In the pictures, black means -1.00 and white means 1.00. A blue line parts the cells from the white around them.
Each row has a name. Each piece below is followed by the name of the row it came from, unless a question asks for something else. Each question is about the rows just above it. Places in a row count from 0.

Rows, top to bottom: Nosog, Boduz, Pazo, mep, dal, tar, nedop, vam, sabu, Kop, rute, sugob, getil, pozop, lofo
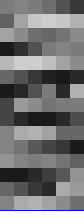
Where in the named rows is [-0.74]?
tar, 3
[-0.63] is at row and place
mep, 1
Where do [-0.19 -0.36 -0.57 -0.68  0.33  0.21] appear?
pozop
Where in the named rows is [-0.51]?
getil, 3

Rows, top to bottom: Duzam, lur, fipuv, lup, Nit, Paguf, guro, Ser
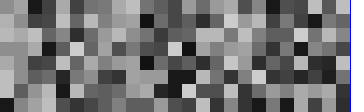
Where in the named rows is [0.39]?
lur, 0
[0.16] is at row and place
guro, 2
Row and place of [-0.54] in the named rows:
fipuv, 11
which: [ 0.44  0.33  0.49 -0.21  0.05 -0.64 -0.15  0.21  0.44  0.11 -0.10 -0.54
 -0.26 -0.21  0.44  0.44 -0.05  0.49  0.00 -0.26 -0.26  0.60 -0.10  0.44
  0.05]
fipuv
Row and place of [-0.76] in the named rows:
Paguf, 23
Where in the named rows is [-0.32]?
Duzam, 23
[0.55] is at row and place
Nit, 16

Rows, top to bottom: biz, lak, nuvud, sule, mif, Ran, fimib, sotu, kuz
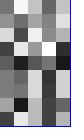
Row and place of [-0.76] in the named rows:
mif, 1
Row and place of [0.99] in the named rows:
sule, 3
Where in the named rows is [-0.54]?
fimib, 3
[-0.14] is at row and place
lak, 1
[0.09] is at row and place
nuvud, 3
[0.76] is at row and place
lak, 4

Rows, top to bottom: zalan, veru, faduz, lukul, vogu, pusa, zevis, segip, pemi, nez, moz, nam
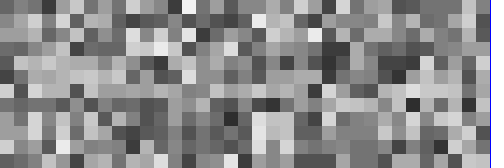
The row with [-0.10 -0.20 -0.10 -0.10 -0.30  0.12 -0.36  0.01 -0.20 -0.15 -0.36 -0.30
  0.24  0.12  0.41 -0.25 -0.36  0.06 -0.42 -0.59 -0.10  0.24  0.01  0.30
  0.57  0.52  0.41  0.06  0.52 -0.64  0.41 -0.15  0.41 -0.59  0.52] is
segip
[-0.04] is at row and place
nez, 3
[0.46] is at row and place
nez, 19
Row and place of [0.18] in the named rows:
nam, 4
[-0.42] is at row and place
segip, 18

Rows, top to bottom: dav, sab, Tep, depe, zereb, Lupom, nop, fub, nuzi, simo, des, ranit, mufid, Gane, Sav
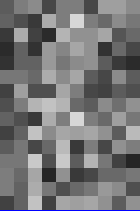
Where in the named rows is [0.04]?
depe, 4
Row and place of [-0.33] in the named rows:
Tep, 8
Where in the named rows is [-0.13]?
fub, 8

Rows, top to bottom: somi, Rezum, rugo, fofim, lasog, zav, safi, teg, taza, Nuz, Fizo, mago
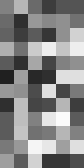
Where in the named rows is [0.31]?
lasog, 2
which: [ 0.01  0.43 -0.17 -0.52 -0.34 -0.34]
somi
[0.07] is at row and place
Rezum, 3
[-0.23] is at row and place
rugo, 0
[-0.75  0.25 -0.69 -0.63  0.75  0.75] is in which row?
zav
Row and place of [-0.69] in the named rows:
zav, 2
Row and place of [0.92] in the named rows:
Fizo, 2

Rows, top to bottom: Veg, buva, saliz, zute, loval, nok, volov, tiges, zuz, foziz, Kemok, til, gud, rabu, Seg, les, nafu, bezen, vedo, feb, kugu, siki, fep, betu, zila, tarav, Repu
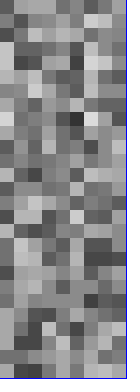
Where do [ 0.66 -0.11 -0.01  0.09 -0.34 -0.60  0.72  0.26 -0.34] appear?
zuz
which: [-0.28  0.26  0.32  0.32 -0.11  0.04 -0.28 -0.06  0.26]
Veg
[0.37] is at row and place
gud, 7
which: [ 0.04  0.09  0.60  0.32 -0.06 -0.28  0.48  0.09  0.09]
volov
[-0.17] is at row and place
kugu, 7
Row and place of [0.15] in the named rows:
Kemok, 1

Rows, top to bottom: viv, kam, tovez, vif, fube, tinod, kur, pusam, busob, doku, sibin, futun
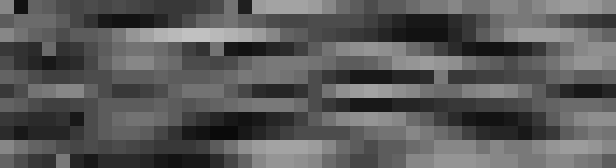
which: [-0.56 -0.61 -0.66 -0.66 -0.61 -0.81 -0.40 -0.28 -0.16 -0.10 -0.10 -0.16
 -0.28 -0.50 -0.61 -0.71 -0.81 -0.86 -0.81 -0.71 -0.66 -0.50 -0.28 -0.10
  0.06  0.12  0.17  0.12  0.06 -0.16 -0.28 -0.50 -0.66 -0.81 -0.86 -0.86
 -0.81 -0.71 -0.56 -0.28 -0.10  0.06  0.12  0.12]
busob
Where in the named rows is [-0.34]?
pusam, 13
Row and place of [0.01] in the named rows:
kur, 33
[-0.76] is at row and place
viv, 17

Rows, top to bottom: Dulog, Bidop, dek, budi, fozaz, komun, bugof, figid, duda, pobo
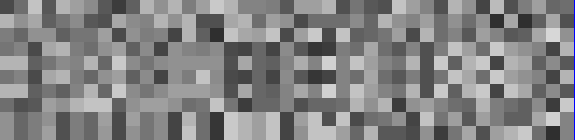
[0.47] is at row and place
Dulog, 35
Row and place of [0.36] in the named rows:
fozaz, 21
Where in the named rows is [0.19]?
pobo, 7

